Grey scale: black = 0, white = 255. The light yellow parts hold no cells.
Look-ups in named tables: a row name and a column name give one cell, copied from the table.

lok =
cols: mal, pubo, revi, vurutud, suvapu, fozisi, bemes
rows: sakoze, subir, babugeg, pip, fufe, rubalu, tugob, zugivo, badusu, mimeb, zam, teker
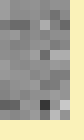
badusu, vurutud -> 153
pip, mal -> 146
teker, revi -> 141
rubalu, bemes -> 173
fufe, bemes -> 134
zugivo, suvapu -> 143
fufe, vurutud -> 144
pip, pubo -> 152
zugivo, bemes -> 126
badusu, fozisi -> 124
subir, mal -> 157
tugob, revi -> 138
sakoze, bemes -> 144

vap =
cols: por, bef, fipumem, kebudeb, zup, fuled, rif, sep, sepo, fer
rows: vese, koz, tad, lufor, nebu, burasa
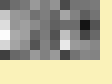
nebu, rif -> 232
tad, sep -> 108
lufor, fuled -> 82
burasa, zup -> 129
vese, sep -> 116
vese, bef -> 110
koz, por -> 198
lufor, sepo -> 69
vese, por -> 84
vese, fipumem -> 120
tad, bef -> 150
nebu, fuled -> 95
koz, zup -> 126
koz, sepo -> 94
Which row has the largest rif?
nebu

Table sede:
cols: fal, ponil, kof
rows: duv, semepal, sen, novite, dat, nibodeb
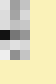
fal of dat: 208
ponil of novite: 118
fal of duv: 227
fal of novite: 18
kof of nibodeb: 196
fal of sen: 219
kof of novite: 150
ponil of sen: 193
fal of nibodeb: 238
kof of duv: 195
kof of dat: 216
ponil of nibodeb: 144

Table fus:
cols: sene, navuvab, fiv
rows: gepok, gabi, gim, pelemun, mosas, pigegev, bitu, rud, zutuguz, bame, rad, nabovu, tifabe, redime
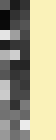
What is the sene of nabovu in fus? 114
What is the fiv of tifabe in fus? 235
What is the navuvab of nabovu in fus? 118
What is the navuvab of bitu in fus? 38
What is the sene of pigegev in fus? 179
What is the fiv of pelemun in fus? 71
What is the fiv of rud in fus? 62
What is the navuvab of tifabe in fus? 93
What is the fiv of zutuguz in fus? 56
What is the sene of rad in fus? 117
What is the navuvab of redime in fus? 113
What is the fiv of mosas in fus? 56
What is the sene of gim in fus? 10

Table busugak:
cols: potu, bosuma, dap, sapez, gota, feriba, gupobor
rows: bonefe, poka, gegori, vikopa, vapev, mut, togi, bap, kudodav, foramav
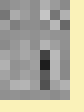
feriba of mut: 185
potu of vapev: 139
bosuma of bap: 148
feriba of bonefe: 155
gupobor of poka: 177
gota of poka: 197
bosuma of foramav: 146
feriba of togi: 182
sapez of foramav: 145
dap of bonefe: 153
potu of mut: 165
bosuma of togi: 146
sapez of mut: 157
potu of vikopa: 144
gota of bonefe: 175
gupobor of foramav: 148
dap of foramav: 142
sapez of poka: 143
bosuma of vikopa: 147
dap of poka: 157

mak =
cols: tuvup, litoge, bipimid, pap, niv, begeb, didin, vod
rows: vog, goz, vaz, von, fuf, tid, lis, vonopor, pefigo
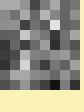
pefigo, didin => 125
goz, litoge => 113
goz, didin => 101
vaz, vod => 106
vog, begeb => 168
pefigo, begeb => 19
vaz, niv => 89
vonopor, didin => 145
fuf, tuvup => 55
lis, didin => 97
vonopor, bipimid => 168
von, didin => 114
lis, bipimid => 211
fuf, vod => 82
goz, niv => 181
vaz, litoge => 145

